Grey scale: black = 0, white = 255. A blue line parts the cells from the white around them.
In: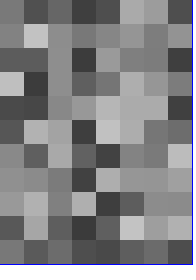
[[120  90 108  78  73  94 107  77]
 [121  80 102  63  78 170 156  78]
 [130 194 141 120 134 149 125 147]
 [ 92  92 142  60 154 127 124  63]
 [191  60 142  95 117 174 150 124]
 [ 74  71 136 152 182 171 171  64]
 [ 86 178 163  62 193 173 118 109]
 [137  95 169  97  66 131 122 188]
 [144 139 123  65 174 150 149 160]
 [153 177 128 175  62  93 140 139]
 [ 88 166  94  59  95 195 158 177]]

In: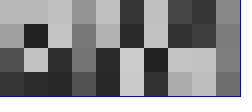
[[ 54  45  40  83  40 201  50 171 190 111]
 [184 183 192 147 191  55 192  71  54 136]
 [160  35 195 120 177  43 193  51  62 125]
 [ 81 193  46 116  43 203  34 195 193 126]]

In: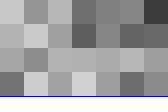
[[115 204 161 208 157 108 138]
 [201 150 184 110 128 135  59]
 [179 202 159  94 134 101 105]
 [166 140 180 176 171 184 157]]

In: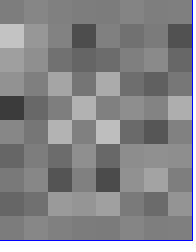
[[124 135 128 124 123 133 126 127]
 [125 134 128 125 124 132 126 127]
 [195 151 130  77 128 113 123  81]
 [159 143 113 101 108 127 138 103]
 [146 127 165 117 171 110  96 119]
 [ 59 104 126 178 128 142 131 174]
 [135 118 179 128 190 106  86 129]
 [102 125 108 143 104 141 144 142]
 [121 135  84 128  75 145 163 126]
 [102 112 154 149 160 122 107 148]]

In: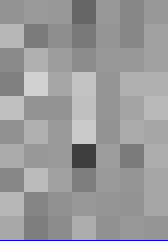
[[168 125 140 173 145 152 149]
 [148 153 152 101 152 135 152]
 [183 123 142 122 150 136 160]
 [138 176 157 139 151 151 160]
 [129 209 166 195 150 175 175]
 [191 148 147 192 149 163 184]
 [145 176 155 201 148 170 165]
 [170 152 153  62 157 124 172]
 [134 187 162 125 153 149 165]
 [183 133 144 151 150 148 167]]

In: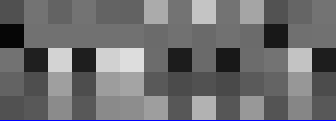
[[ 81  88 139  88 138 141 158  87 178  86 152  84 134  88]
 [ 80 115  99 115  99  98 171 115 196 115 165  82 101 115]
 [  6 113 113 113 113 113 107 113 106 113 107  24 112 113]
 [114  31 211  30 209 221 108  28 106  24 108 115 195  29]
 [ 99  78 159  77 157 164  89  75  81  73  90 100 151  76]]

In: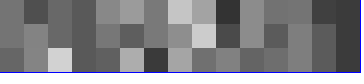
[[102 132 210  89  96 173  58 165 112 129 100 110 126  91  59]
 [116  79 104  89 136 155 121 197 163  51 140 114 116  64  59]
 [116 131 104  89 119  94 121 142 204  74 140  91 126  91  59]]

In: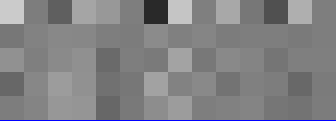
[[125 132 151 149 103 121 141 156 126 129 132 118 115 124]
 [203 125  95 165 152 126  41 197 127 168 119  80 175 126]
 [119 130 136 135 126 124 139 128 133 124 126 126 122 126]
 [145 127 138 144 106 126 122 163 120 137 132 117 127 127]
 [103 135 156 145 113 119 162 130 137 115 128 125 104 123]]

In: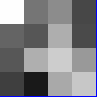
[[ 63  25 169 199]
 [254 117 140  71]
 [100  86 174  74]
 [ 87 175 205 153]]
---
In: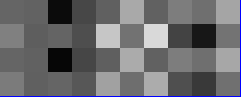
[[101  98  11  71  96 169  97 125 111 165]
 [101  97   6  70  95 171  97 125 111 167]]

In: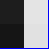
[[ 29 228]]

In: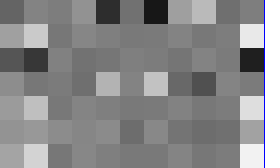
[[100 131 125 146  45 113  23 159 186 111 126]
 [ 85  55 129 114 118 127 124 117 131 123  31]
 [155 191 120 132 127 121 122 130 120 124 222]
 [164 211 119 135 127 121 121 132 119 124 242]]

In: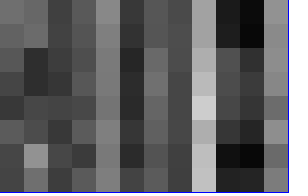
[[111 103  64  89 136  56  86  74 162  26  11 146]
 [ 87  46  61  78 122  38 105  76 174  80  48 141]
 [ 56  71  68  72 116  42 101  70 205  71  53 108]
 [ 70 146  71  59 121  43  83  64 190  16   8 106]]

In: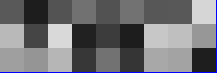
[[ 89  29  83 113  82 114  87  88 214]
 [159 149 182  55 114  53 168 163  30]]

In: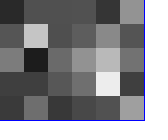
[[ 41  80  80  81  53 147]
 [124  28 106 146 185 114]
 [ 58 110  56  72  81 159]]
